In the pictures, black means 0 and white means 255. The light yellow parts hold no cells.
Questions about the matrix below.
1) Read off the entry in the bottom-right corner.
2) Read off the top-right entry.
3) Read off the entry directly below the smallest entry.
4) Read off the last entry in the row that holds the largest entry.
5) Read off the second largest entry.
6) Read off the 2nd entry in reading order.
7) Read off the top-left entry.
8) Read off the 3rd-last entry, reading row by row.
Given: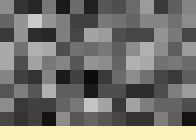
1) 19
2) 133
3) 26
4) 140
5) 196
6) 51
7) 140
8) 126
